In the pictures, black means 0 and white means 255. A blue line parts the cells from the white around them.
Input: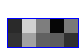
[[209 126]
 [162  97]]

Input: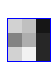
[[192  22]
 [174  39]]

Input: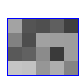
[[ 84  79]
 [ 77 161]]

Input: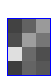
[[ 98 154]
 [158 118]]

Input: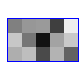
[[151 154]
 [118  18]]

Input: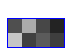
[[171  71]
 [ 64  91]]

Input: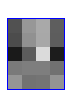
[[151 169]
 [145 168]]

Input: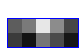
[[122 231]
 [ 19 118]]
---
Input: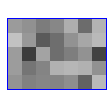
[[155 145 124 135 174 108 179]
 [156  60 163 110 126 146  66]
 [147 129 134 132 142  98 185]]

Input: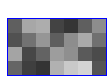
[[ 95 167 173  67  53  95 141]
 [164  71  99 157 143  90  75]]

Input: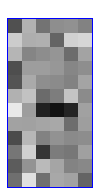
[[ 80 178 115 142 145 130]
 [181 133 141 149 108 163]
 [ 84 170 142 139 130 164]
 [233 157  33  18  36 161]
 [ 75 183 130 146 138 141]
 [ 92 147 186 165 131 136]]

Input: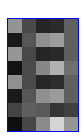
[[148  73  37  43  96]
 [150  72  37  41  94]
 [144  74  38  45  96]
 [ 68  95  90  53  64]]

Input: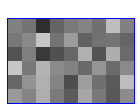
[[129 116  47 100 122 132 112 190 129]
 [ 83 128  57  80 103 177  83 173 107]
 [103 147 176 132  78 158 112  90 189]]

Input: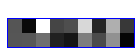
[[ 85   9 255  69  78 216  37 175  56]]

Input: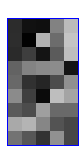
[[ 44  17  15 130 187]
 [ 42  62  20  91 190]
 [104  49  37  76 144]
 [ 90  76 159 105 105]
 [115  87  51 145  70]]
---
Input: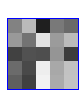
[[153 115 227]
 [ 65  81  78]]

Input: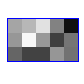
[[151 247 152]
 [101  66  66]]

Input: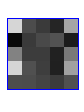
[[ 10  58  73]
 [130  60  60]]

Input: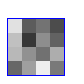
[[192  55 142]
 [184 145 113]]

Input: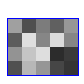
[[ 92 223 134]
 [147 197 222]]

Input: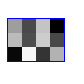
[[187  78 205]
 [  8 247  52]]
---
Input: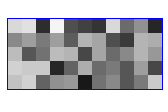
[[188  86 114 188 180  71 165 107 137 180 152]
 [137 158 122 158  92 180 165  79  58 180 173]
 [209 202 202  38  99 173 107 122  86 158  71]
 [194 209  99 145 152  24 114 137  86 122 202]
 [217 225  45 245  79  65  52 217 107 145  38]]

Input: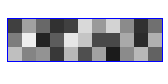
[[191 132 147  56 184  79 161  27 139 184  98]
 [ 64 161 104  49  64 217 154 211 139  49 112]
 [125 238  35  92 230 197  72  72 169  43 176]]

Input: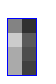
[[131  48]
 [170  63]
 [170  77]
 [204  90]]

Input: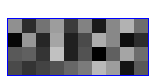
[[144  44 115 157  59 130  26 136 178 109]
 [ 74  52  67  82 103 123 185 157  20  89]
 [ 89  96  52 193  32  82   0  96 165 109]
 [  7 151  38 165  32  74 172 136  14  44]]

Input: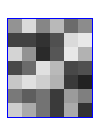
[[ 66  66  50  80 218 232]
 [121  94 115  58 155 127]
 [ 72 107 224 185  72  80]
 [212 147  42  86 232 178]
 [206 170 115  58 170  50]
 [147 218 134 185 107 140]
 [199 224 206 178  58  34]]

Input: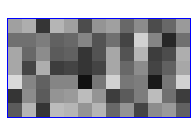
[[167  68 174  61  68  53  68 167 104 140  68  97 167]
 [167 104 140  91  97  53  83 167  83 181  61  76 174]
 [112 112 125  97 104 133  83 112  68 210 133  39 112]
 [217 133  97 133 133  17 119 210 119 125  25 119 210]
 [ 53 140  91 148 154 188 148  61  91 125 188 112  61]
 [160 174  53 181 160  76 148 160 104 140  76 104 154]
 [ 91 181  53 188 181 148 181 104 148  68 140 154  97]]

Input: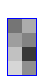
[[193  56]
 [158 131]
 [214 143]
 [117 172]]
